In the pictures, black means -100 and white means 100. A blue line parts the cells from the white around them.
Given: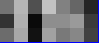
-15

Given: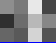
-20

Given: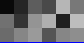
-16

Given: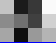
30

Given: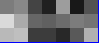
45

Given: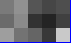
24

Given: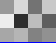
31
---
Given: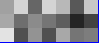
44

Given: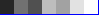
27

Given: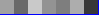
-1

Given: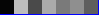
-4

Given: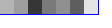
13

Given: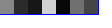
-94

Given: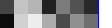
-3

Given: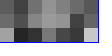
0
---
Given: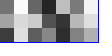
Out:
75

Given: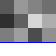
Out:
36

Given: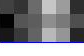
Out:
-38

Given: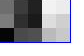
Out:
62

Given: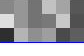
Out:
-37

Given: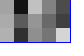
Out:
-50

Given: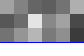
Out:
-43

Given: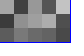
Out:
-38

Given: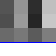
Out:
56
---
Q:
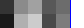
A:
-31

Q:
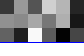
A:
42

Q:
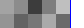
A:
-1

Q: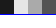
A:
33

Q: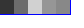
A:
18

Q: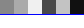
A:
53

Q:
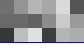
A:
71

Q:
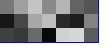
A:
-22

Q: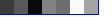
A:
95

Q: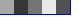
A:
83
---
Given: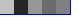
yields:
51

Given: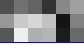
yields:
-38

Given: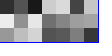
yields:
-63

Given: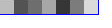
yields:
48

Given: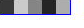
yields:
-56

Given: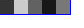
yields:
-59

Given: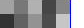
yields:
27

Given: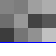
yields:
3

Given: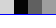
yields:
67
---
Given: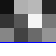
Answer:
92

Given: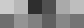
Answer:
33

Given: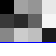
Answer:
-23

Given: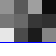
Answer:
-57

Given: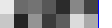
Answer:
6

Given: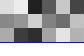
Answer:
-14

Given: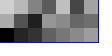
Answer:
-19
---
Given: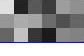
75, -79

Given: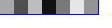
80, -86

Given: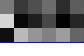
67, -98

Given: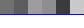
58, -54

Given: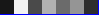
90, -82

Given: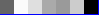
97, -99

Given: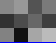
47, -87
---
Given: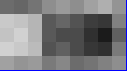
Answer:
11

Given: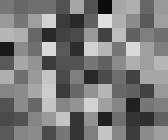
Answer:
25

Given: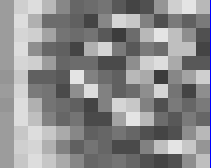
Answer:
50

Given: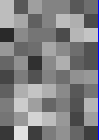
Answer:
-52

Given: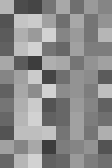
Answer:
-13

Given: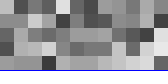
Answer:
-21
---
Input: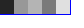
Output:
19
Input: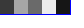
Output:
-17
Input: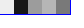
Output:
22
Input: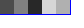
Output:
0
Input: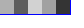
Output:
26
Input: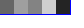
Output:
3
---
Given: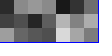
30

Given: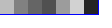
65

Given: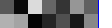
-82

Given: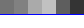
-26

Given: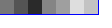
74

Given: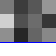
-21

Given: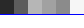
9

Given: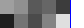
3
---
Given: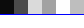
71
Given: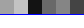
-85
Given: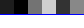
-10
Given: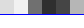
-12
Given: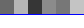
-58
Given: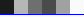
-13
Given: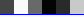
-18
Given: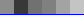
-11
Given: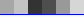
-60
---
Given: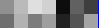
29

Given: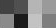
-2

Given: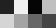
-47

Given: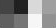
14

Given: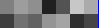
-45

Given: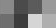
37

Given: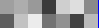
46
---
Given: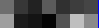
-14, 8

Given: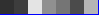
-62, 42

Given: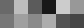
-18, -46

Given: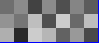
-13, -43

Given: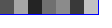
-34, 52

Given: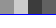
15, -24
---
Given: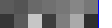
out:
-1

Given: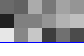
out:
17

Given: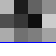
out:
-57

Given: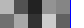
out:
-61

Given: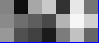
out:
41

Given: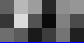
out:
-92

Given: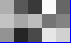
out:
48

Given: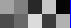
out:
72
